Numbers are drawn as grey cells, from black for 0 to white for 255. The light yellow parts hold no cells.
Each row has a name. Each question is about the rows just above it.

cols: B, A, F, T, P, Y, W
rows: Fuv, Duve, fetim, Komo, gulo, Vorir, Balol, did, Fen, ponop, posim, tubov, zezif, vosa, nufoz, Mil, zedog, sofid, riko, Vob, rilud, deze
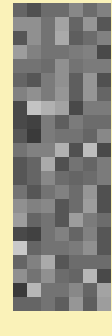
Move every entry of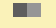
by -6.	[ 88 144]
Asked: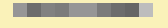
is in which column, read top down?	Y
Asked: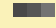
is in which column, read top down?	B
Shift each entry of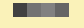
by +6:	[ 71 121 135 107]
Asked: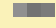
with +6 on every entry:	[150 121 129]

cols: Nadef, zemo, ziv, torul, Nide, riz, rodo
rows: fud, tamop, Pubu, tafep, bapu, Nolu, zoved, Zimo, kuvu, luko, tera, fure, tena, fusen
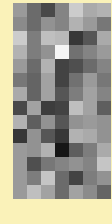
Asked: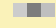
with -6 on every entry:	[198 119 185]
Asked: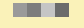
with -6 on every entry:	[148 119 191 101]
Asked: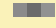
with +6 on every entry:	[145 113 152]
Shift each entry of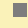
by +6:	[131]
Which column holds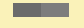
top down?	zemo
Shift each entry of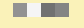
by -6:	[140 239 107 126]
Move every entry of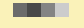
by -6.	[101  67 126 198]

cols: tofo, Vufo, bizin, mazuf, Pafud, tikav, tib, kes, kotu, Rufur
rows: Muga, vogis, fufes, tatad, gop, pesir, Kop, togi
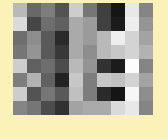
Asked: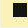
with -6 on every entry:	[15]
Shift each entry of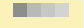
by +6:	[147 191 205 217]
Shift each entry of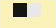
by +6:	[ 27 238]
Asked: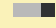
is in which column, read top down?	tib

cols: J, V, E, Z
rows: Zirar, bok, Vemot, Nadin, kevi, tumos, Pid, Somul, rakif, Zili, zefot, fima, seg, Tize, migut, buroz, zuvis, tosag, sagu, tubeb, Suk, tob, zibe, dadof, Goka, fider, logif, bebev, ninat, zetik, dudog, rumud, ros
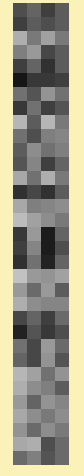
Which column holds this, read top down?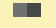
V
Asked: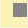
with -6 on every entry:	[127]
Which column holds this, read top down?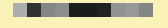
E

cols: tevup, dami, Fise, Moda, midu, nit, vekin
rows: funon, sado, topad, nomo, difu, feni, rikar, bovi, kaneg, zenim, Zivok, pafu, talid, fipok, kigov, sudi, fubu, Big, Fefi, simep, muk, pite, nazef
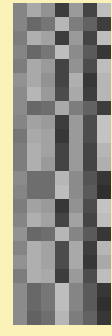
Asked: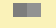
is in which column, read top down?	tevup
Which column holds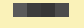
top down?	nit
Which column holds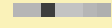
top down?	vekin
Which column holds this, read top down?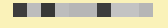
vekin
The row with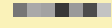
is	zenim

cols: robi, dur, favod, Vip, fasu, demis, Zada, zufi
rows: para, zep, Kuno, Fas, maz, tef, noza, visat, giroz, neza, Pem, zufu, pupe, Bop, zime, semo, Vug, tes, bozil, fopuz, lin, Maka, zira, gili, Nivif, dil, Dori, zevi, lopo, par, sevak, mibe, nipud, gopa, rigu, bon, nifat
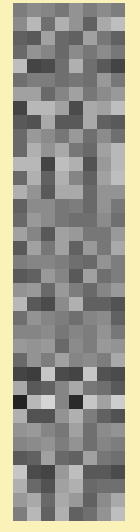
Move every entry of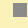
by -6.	[133]
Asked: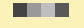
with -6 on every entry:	[ 62 147 184  83]
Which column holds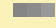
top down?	favod
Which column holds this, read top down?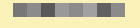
Zada
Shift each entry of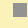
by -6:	[141]
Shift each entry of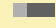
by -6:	[170  91  91]
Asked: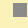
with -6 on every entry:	[133]

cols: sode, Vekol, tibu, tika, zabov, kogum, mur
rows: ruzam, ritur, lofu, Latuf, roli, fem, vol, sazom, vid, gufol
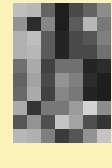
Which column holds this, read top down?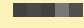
tibu
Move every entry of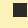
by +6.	[50]
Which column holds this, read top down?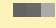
sode
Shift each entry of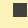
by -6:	[59]
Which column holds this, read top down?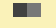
tibu

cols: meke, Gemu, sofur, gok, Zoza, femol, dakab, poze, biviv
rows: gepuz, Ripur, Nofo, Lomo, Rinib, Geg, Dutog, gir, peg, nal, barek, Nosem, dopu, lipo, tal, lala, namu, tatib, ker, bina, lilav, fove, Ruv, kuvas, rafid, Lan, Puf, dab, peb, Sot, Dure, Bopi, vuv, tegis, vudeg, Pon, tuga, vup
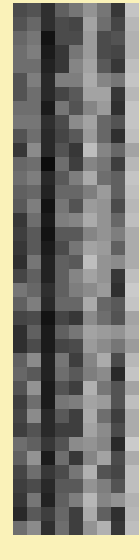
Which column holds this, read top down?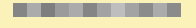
femol
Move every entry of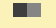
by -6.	[ 56 127]
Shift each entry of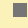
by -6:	[112]

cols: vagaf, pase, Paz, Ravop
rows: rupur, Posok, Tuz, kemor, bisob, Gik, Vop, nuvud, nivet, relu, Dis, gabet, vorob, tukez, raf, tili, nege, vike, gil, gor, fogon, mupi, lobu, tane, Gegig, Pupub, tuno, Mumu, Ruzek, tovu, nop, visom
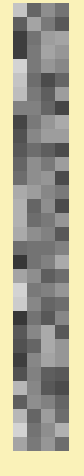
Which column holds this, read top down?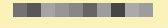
Ravop
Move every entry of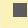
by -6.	[88]

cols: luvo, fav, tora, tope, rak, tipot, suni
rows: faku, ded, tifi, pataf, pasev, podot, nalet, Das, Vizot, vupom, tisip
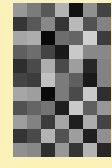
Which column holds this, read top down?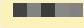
suni
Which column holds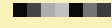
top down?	tora
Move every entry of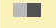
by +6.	[191  88]

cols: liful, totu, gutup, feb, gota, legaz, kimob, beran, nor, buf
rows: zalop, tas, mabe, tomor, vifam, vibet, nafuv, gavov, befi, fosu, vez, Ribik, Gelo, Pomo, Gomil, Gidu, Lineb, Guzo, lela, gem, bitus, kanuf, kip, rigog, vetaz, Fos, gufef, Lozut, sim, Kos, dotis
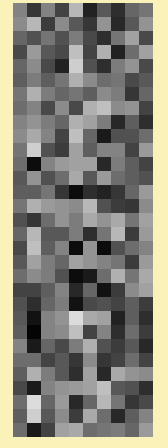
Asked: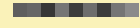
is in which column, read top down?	nor
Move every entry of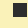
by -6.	[40]

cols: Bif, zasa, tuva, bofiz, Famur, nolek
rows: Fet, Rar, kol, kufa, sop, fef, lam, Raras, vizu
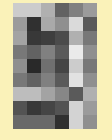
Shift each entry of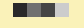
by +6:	[ 47 118  75 210]
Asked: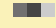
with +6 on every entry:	[118  75 210]

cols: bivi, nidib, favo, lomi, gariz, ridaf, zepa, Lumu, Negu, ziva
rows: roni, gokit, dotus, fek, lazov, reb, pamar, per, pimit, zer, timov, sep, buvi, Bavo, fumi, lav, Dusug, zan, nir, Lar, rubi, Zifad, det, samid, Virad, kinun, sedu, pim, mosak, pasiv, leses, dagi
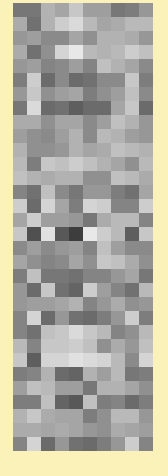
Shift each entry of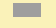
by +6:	[164 164]
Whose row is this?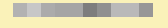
pasiv
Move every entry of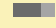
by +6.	[113 113 171]
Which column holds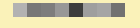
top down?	gariz
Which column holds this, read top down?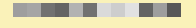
gariz

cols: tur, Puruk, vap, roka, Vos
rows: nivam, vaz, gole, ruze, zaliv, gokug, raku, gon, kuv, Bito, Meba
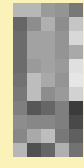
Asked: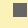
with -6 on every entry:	[96]
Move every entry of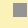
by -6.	[142]

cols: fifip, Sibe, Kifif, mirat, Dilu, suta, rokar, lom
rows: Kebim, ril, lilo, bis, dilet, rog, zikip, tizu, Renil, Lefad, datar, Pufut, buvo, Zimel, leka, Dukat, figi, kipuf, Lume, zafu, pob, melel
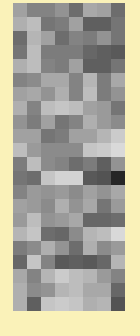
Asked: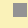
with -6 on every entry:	[141]
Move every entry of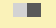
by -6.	[205  83]
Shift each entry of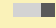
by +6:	[217 217  95]
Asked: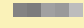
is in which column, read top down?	Sibe
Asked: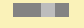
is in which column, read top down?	Dilu
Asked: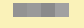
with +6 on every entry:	[153 160 145 167]

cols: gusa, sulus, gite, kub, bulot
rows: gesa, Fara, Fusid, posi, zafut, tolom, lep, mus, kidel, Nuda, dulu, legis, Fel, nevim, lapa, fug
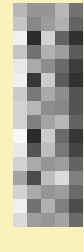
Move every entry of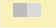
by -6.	[183 212]
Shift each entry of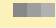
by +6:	[141 163 183]
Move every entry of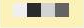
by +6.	[246  49 216 105]
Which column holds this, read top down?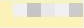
gusa
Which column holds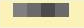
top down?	bulot
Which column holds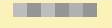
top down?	gite

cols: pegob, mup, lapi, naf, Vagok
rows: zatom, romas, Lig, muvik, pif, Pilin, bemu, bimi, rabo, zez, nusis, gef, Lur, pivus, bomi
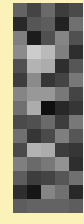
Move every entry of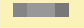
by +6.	[139 158 158 126]
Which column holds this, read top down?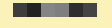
naf

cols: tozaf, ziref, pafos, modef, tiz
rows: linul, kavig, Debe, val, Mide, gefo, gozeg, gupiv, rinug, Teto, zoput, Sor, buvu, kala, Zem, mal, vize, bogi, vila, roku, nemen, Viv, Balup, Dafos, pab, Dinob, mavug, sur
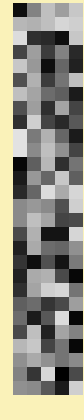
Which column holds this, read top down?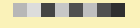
tozaf
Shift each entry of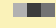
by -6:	[171  54 110]
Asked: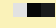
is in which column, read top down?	tozaf
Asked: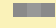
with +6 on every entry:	[144 158 144]
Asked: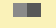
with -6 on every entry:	[132  82]
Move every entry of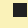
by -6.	[27]

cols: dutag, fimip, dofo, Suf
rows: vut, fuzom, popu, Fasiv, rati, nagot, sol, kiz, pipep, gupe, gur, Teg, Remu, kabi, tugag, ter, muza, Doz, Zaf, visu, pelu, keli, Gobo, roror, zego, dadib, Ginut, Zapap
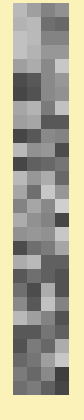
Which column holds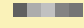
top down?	dofo
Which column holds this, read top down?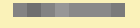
dofo
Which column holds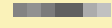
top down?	dofo

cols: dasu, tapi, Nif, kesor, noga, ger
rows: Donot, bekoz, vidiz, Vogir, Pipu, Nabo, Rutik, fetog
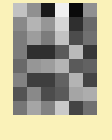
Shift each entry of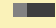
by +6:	[136  68  68]
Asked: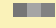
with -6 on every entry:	[112 159 124]
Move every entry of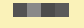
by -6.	[ 77 131  70  84]
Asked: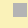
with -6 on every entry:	[174]
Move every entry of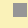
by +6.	[156]
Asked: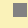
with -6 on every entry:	[124]

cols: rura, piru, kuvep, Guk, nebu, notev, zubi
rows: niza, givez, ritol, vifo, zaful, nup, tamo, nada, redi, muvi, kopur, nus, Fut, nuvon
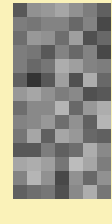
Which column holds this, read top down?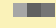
Guk
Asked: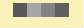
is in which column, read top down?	rura

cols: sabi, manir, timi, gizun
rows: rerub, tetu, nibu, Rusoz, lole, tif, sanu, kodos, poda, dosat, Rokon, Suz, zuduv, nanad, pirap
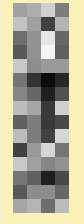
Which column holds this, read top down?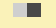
gizun
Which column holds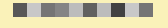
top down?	sabi
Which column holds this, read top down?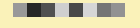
gizun
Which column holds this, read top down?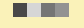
gizun

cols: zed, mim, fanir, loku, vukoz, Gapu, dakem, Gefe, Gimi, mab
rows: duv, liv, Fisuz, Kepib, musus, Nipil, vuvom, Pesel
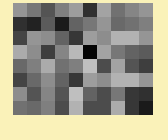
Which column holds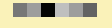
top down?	Gapu
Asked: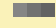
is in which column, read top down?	loku
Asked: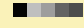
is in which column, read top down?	Gapu

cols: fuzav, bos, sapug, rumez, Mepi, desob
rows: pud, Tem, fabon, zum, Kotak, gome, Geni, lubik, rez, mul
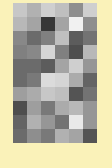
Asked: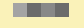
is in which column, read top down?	bos
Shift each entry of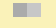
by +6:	[177 205]
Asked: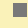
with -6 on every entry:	[115]
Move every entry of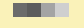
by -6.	[101  86 158 201]

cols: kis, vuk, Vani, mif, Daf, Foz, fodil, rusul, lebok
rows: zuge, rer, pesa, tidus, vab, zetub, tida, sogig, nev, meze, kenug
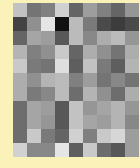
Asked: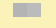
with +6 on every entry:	[186 193]
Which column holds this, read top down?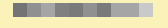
vuk
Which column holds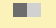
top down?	kis
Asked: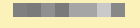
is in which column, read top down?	vuk
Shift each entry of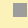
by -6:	[151]
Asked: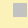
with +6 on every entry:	[200]

